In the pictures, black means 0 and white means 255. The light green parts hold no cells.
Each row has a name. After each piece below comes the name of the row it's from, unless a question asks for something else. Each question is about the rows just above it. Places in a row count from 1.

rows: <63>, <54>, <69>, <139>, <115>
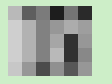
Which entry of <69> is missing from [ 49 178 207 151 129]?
[166]
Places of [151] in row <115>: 2 6
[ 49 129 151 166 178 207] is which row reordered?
<69>
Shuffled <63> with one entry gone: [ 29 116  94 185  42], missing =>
[123]
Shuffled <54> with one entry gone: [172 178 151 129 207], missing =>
[158]

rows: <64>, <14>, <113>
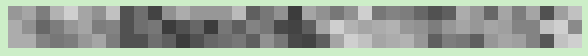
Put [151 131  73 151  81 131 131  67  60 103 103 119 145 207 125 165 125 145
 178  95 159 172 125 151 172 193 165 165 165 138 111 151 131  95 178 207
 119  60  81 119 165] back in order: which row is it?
<14>
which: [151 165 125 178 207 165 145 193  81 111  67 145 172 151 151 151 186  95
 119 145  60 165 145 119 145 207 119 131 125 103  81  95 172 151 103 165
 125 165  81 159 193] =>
<64>
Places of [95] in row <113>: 12 18 23 31 34

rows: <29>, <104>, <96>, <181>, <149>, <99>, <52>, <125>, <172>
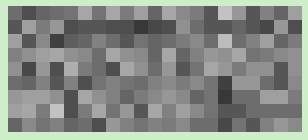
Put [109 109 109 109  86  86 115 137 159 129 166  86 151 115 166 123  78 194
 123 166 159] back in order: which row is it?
<125>
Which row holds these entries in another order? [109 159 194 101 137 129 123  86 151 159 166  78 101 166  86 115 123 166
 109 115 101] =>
<29>
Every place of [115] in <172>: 3 10 17
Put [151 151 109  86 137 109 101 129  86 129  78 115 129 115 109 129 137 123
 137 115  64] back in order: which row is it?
<99>
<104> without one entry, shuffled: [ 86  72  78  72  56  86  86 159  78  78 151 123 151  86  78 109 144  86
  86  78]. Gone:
[101]
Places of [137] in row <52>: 11 13
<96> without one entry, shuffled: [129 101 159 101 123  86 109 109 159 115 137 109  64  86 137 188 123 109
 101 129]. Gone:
[94]

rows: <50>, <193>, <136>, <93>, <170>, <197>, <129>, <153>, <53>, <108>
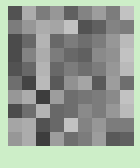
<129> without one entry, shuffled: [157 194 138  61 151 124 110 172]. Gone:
[118]
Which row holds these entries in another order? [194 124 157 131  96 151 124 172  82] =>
<50>
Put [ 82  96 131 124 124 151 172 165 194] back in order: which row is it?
<193>
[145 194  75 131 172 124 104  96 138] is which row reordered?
<93>

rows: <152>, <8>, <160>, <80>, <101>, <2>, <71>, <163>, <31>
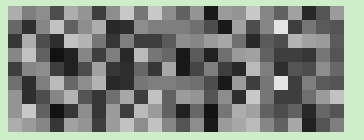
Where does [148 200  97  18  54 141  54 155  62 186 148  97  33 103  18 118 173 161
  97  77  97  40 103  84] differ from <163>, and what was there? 11, [155]
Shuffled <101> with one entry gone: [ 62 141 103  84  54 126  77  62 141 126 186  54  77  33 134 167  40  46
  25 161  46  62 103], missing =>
[70]

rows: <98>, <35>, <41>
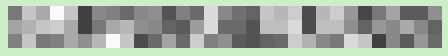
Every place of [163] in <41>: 12
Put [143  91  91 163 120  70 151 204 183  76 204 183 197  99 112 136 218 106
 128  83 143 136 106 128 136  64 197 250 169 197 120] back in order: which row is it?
<98>
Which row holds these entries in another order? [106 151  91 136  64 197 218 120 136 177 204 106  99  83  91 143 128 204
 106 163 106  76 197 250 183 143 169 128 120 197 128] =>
<41>
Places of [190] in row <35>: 19 20 23 24
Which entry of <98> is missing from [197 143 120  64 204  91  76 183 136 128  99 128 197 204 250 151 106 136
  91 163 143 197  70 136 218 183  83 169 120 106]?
[112]
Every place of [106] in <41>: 11 13 20 31
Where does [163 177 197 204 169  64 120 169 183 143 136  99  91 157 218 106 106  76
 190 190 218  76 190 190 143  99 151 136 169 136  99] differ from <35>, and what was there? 18, [83]

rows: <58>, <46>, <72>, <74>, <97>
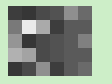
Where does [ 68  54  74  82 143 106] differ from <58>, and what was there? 1, [61]
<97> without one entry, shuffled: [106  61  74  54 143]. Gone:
[90]
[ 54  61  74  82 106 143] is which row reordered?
<58>
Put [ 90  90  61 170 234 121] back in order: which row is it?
<46>

